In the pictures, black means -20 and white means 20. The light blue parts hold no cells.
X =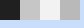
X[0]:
-15
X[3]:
9
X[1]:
11

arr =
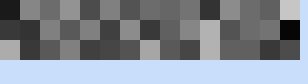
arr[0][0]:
-16
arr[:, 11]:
[2, -7, -5]
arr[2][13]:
-11
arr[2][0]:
7
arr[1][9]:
1
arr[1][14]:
-19
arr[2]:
[7, -11, -6, 0, -10, -9, -7, 6, -6, -9, 8, -5, -5, -11, -8]
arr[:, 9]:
[-2, 1, -9]
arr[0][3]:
3
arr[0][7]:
-3
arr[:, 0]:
[-16, -11, 7]
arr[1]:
[-11, -12, 0, -6, 0, -10, 2, -11, -5, 1, 8, -7, -3, -2, -19]

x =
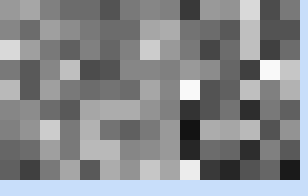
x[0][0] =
4
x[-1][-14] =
-10
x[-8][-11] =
-1
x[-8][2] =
5
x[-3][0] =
0
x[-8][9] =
-2
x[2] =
[14, 5, -1, -5, 0, -4, 0, 12, 4, -1, -9, -3, 10, -10, -3]
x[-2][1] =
-3
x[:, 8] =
[0, 7, 4, 0, 1, 0, 4, 4, 6]
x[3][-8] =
1
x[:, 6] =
[-1, -3, 0, 1, -3, 7, -5, 1, 3]
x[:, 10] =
[4, -3, -9, 2, -7, -7, 7, -3, -11]
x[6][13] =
-7
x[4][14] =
8
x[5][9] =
-12
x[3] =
[-1, -6, 1, 10, -8, -7, 1, 1, 0, 4, 2, -4, -10, 19, 11]
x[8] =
[-5, -10, -1, 6, -6, 7, 3, 11, 6, 17, -11, -14, -7, -4, -16]
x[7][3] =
-1
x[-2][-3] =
-13
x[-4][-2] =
-1
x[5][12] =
-13
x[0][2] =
0

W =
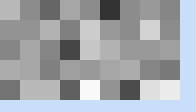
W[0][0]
9
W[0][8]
1
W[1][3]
0
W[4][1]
9
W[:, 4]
[2, 12, 11, 4, 19]
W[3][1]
6
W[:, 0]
[9, 3, 1, 7, -2]
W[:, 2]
[-4, 8, 1, 0, 9]
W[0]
[9, 2, -4, 6, 2, -12, 2, 4, 1]
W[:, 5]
[-12, 4, 8, 6, 3]
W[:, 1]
[2, 3, 6, 6, 9]

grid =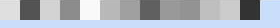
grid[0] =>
15
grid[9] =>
3
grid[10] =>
10
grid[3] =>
2

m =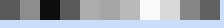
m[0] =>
-6
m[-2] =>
1
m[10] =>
-5

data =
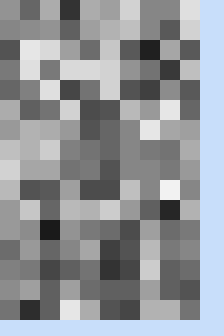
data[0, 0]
3
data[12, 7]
9
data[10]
[4, 11, -4, 9, 8, 12, 4, -5, -14, 8]
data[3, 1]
15
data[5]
[7, -5, -2, 13, -8, -7, 9, 4, 16, -4]
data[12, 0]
-3
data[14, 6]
-5
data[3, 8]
-11
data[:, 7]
[1, 1, -15, -2, -10, 4, 16, -1, 1, 1, -5, 5, 9, 12, 5, 8]
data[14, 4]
-3
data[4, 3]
-9
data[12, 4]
6
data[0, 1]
-4
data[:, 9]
[15, 13, -6, 10, -6, -4, 5, 7, 4, 1, 8, -1, 1, -3, -7, -2]
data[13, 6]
-9
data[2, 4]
-3
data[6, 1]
8
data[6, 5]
-4
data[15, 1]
-13
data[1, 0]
1
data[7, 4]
-2
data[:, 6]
[13, 10, -6, 3, -7, 9, 1, 1, 1, 10, 4, -8, -7, -9, -5, -9]
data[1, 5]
8
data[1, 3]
-5
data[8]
[13, 6, 6, -2, -1, -7, 1, 1, -1, 4]
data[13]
[0, -1, -9, -5, -2, -12, -9, 12, -5, -3]
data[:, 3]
[-12, -5, 5, 14, -9, 13, 4, 0, -2, 5, 9, 3, 1, -5, 5, 16]
